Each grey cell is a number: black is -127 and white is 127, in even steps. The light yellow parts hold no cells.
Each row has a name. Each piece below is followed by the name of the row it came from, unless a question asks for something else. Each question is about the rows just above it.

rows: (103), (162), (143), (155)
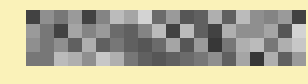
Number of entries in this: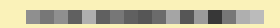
17
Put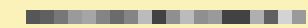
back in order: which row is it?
(103)
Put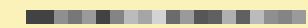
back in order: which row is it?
(103)
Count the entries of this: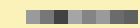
8
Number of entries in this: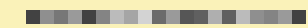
20
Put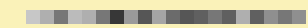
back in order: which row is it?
(143)
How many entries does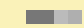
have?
4

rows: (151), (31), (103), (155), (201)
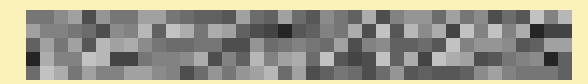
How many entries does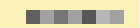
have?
7
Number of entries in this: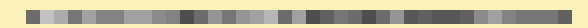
39
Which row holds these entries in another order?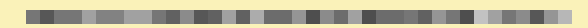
(151)
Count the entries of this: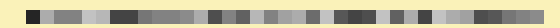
37
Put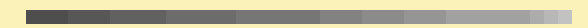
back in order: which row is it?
(103)
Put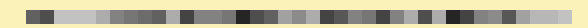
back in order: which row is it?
(31)
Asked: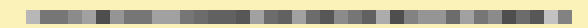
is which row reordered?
(151)

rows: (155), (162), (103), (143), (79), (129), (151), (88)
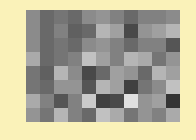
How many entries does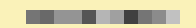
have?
11
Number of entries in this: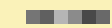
6
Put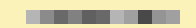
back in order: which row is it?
(162)
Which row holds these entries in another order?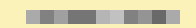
(143)

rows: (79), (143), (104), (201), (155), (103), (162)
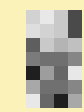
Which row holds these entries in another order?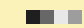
(155)
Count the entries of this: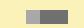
3
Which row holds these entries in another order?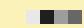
(155)

